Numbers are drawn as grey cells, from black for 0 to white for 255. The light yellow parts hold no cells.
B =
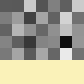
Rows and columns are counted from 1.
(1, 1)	90
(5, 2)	165
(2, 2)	156
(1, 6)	95
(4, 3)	56
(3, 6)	193
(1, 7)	203
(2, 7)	113
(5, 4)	167
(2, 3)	66

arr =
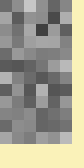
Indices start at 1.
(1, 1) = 107
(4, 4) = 166
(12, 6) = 186
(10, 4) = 101
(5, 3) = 137
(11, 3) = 137
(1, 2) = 142
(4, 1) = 152
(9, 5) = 99
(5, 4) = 124
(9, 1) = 152
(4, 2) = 121
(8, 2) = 147
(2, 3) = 146
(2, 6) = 174
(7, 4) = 88
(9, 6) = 151
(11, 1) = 106
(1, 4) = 144
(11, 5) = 105
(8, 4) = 178
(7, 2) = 130
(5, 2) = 153
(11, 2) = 141

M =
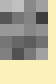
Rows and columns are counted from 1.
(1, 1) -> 182
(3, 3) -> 136
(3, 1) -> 152
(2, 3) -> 131
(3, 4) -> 145

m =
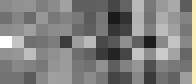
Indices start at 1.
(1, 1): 138
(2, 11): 50
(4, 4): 115
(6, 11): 130
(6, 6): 155
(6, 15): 120
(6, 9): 144
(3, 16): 119
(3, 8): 95
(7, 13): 58
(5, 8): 97
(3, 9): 122
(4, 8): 185
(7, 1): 114
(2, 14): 172
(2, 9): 119
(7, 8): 139
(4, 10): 88
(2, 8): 90
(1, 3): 147
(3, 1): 140
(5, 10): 35
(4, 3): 111
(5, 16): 102
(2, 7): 121
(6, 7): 119
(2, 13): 115
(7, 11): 78
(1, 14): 153
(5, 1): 146

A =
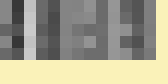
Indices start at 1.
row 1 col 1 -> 135
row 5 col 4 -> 93
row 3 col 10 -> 152
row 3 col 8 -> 108
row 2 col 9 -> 107
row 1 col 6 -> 132
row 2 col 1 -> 135
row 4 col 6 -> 133
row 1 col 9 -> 107
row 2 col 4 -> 105
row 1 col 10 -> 150
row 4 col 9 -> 108
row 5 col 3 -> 201
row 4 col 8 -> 147
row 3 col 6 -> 131
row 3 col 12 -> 98
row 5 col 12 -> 101
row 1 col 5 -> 82
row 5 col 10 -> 150

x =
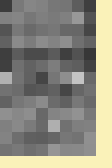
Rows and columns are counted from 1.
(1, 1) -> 60
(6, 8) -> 66
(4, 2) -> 138
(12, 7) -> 115
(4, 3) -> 124
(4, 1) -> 97
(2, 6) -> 128
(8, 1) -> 114
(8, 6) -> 70
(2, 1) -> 129
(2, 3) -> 119
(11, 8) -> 129
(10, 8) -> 120
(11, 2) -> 137
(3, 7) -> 103
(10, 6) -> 137
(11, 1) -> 128
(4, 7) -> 112
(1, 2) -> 121
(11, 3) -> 123
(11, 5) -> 175
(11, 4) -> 106
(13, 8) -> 143
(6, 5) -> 125
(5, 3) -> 75
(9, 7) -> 120
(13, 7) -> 137
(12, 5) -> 102
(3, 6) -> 104
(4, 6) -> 143
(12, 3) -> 96
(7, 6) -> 142

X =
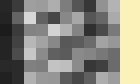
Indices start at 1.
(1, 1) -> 39
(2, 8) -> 86
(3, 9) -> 74
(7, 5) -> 150
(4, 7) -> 92
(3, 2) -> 59
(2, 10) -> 170
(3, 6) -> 178
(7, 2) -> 43
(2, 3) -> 215
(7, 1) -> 33
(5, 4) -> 139
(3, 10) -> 121
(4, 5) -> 136
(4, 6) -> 88
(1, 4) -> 156
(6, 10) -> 107
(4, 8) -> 107
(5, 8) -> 133

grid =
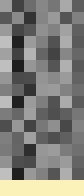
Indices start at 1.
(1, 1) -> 158
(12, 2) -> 100
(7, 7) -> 99
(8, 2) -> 98
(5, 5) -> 67
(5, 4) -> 101
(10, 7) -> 119
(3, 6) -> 162
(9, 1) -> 189
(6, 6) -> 176
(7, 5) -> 137
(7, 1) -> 150
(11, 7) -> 131
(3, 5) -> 130
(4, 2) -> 32
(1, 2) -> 66
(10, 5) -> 79
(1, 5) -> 118
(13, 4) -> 151
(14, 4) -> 148
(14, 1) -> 146
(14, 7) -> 100
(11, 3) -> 67
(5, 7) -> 103
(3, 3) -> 87
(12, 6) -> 96
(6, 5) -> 85
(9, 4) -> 126
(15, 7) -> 90
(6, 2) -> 29
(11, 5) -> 143
